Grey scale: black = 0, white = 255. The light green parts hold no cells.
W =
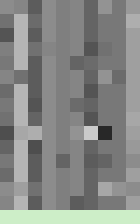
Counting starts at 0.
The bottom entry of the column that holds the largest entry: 100
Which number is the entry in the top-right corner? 153
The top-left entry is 140
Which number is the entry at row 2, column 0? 84
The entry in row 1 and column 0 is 113
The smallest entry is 40
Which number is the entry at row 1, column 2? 107
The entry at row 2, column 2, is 92
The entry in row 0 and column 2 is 92
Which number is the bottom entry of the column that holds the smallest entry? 120
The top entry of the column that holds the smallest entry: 147
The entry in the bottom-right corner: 159
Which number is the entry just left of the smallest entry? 202
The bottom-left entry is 133
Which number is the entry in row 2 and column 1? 181
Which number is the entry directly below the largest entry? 100
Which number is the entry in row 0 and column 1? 133
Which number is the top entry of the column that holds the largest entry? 100

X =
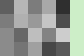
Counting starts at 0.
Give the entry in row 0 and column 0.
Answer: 95
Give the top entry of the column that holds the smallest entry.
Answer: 47
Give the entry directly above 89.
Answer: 205
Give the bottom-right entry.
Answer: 89
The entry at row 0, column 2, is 124
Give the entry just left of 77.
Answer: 197
